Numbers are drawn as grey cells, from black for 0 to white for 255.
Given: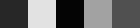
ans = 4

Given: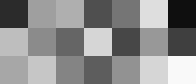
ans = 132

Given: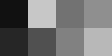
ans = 129

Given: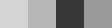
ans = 55

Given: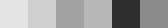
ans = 163

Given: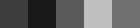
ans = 89

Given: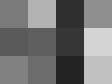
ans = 34

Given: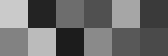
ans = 28

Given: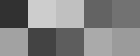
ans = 93
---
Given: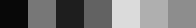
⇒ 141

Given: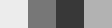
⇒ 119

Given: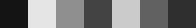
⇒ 143

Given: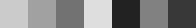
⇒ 161

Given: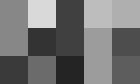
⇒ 175

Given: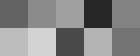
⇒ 180

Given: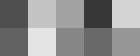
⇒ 196

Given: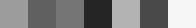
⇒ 156

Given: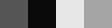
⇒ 86

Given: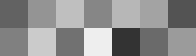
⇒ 191
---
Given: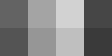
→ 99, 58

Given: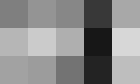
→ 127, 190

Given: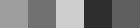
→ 158, 95

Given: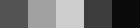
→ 83, 10

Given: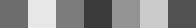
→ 109, 81

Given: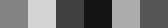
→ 131, 85

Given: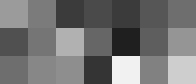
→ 155, 206

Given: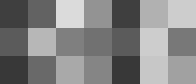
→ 63, 161

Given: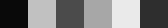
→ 9, 46
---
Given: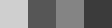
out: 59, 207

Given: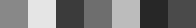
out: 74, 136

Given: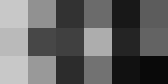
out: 92, 200

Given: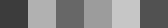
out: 81, 60

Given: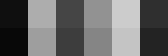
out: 47, 8

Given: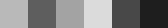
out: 30, 185

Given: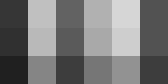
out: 82, 32
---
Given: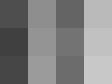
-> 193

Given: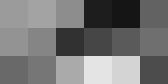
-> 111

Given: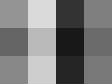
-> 107

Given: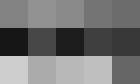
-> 56

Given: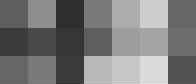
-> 110

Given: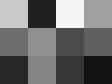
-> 96
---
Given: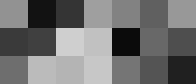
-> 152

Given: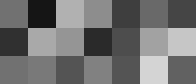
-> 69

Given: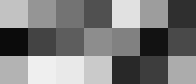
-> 47

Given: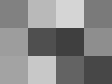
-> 122

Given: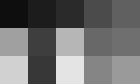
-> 96

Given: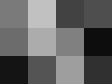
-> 78

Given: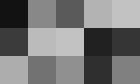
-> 194

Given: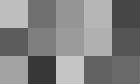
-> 69
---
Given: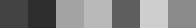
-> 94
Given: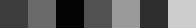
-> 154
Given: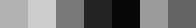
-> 7
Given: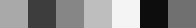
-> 244
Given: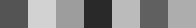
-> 187
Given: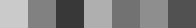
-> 114
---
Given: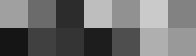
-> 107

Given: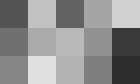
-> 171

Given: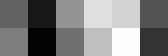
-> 23

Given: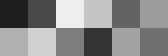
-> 73

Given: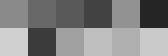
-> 104

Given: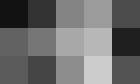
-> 118
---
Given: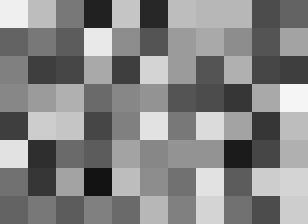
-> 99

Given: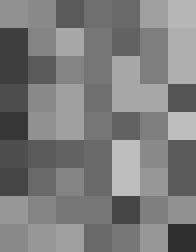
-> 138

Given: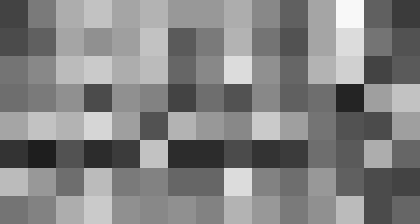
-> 116

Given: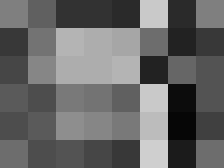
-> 109

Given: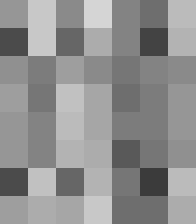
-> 158
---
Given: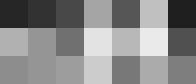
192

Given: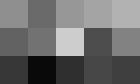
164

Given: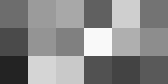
207

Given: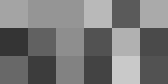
90

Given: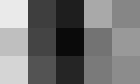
169

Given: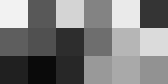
234
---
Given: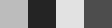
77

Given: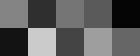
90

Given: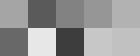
150

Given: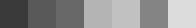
180

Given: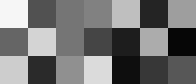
129

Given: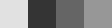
151

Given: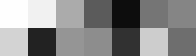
91

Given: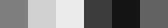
60

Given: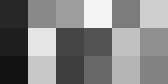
244

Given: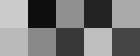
35
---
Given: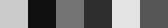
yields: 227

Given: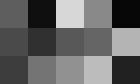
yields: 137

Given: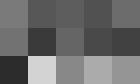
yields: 81

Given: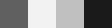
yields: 192

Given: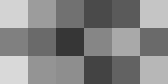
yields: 90

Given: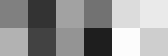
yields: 220

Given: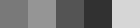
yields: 49
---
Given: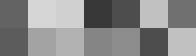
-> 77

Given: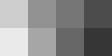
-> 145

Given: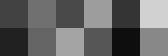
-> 157

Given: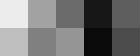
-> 107

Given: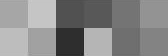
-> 88

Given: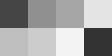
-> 144
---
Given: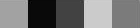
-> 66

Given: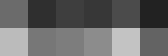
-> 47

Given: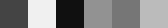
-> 68

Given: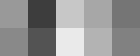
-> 83

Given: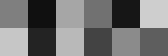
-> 22

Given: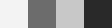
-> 108
